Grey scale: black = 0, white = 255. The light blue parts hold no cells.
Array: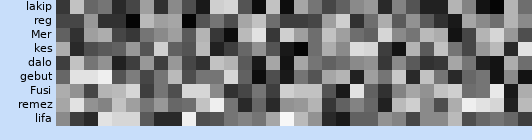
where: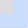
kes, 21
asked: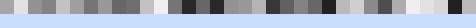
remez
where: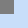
gebut, 5
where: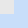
Fusi, 31
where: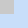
gebut, 24
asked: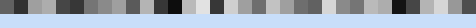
Mer

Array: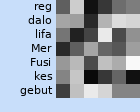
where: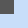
Mer, 4
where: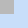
Fusi, 1
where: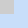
reg, 1
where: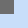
reg, 4
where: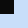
kes, 2
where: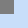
reg, 5

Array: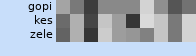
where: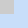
zele, 3
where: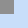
gopi, 7
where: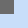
kes, 0
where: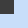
gopi, 2

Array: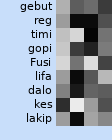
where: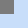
gopi, 3
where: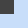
Fusi, 3
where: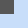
lifa, 2
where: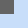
dalo, 2

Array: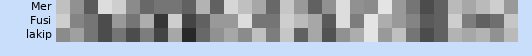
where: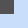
lakip, 19
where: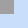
lakip, 1
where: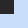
lakip, 9
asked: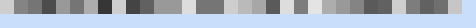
Fusi
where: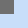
Fusi, 31

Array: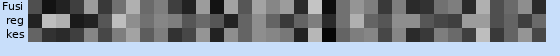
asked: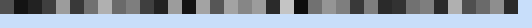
Fusi
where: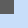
kes, 8
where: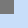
kes, 18
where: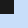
reg, 3
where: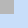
kes, 20

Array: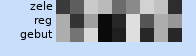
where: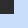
zele, 8
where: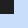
gebut, 4
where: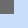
zele, 4
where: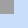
reg, 2
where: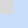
gebut, 2
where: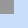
reg, 8

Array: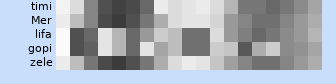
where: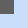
gopi, 2
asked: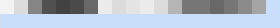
timi
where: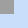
zele, 12
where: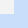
timi, 0
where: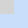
Mer, 11

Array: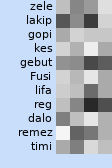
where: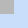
Fusi, 1
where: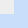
kes, 2
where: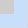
lifa, 0
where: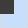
lakip, 2

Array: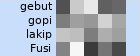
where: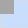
gopi, 4
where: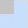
lakip, 0
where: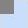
Fusi, 0

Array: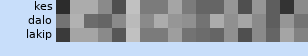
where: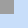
lakip, 8
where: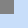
lakip, 17
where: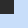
kes, 0

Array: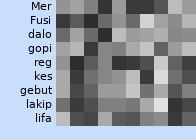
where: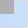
dalo, 7
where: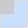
reg, 7
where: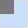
lakip, 5
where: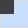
reg, 9
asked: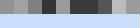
Mer
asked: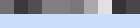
lakip

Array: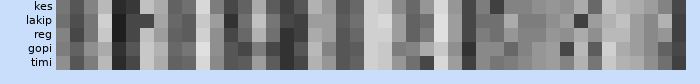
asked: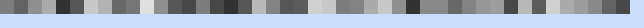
gopi
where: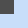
lakip, 1
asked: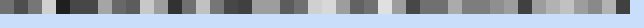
lakip
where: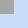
lakip, 7
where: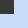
kes, 5

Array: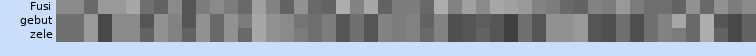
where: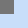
gebut, 17
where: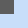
gebut, 30

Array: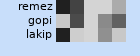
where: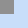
lakip, 3
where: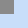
gopi, 3
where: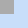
remez, 4
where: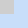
lakip, 1
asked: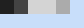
remez
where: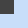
remez, 1

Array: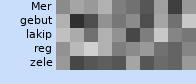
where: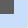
zele, 3
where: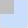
lakip, 0
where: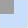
Mer, 7
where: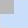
reg, 1
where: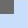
zele, 7
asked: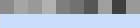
Mer

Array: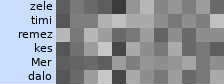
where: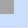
Mer, 9
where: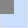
zele, 7
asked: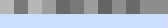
remez
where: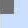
kes, 1
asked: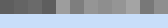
Mer
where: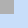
timi, 3

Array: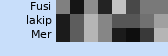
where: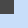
Fusi, 5
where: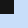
Fusi, 1
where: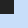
Fusi, 3
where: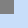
Fusi, 0

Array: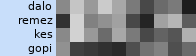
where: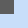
remez, 9
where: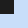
dalo, 9
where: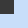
gopi, 2
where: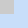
dalo, 3
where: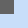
kes, 7
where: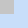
dalo, 1

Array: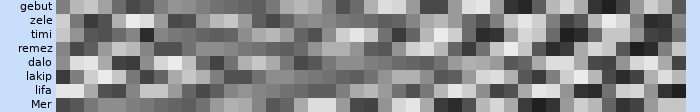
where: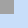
gebut, 3
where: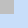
dalo, 9
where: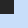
gebut, 33

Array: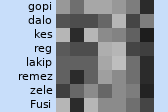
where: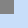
kes, 4
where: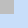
lakip, 4
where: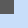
reg, 0
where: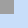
remez, 3
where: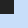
zele, 6

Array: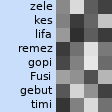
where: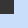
timi, 0
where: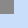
zele, 0
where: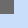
gopi, 3
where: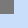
remez, 3

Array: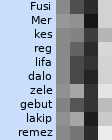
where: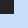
dalo, 2
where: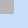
kes, 3
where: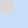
reg, 3

